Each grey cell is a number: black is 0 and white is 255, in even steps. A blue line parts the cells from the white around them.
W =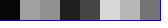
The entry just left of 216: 69
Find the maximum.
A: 216

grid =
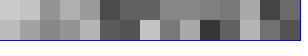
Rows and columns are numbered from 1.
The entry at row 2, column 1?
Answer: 187
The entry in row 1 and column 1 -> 202
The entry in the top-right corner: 106
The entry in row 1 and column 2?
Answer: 195
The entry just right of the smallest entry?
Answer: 98
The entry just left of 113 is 181
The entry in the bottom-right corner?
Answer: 83

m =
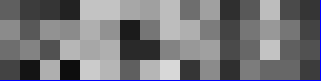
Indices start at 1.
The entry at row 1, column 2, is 60
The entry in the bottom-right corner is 60
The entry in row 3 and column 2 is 131
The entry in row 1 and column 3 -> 53
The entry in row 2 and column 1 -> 139
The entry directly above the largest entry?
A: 131
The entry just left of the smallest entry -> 175
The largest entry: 216
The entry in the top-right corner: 53
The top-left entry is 95
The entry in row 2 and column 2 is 88
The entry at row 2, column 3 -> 146
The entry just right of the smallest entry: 203
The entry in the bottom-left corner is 67
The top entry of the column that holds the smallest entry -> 34
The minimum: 13
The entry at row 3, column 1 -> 110

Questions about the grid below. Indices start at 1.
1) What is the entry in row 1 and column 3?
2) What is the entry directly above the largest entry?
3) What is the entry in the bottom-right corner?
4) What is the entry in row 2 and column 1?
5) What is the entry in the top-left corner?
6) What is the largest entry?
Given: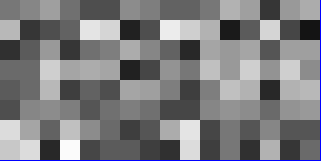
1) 159
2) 192
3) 106
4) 184
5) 119
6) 251

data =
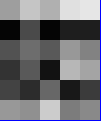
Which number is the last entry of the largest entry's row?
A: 230
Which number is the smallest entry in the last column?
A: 30
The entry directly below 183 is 24
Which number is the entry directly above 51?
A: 82
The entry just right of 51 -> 89
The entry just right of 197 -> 176
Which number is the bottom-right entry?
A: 137
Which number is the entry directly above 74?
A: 197
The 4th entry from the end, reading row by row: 144

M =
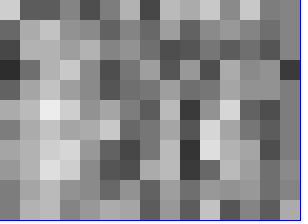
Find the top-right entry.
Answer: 132
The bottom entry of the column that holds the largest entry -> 186
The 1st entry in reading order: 206
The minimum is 45
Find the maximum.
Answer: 236
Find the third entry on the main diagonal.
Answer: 178
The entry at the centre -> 92
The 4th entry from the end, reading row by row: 85
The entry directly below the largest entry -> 194
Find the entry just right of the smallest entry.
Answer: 111
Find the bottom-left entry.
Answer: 125
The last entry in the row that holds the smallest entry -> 58
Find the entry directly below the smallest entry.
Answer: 98
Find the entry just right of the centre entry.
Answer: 186
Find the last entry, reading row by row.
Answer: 171
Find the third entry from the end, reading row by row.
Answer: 132
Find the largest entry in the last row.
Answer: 194
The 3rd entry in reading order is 92
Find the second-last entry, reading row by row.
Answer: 92
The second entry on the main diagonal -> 171
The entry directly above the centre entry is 118
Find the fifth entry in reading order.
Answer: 78
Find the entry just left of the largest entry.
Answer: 186
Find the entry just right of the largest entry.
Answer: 206
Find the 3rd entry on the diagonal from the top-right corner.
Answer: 111
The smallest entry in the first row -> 71

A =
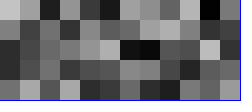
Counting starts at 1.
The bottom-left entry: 113
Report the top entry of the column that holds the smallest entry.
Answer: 2
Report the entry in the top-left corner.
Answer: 195
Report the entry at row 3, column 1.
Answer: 45
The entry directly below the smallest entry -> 51
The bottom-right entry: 154
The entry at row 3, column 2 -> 71
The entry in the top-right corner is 121
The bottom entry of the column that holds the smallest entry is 99
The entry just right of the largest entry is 160
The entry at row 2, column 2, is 65
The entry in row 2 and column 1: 128
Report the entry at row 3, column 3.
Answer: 105
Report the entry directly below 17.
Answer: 136

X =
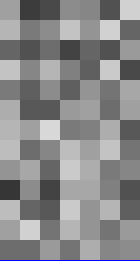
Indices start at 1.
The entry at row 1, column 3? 73
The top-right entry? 209
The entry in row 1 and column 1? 160
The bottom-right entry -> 140
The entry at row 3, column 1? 101
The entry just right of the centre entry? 128
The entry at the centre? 122
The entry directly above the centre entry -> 154
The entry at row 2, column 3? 140
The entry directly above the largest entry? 88
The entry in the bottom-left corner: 109
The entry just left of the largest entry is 160
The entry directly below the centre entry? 189
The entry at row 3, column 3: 109
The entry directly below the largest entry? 134
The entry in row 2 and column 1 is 181
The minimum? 54
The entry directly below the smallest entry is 189
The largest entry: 216
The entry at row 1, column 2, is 60
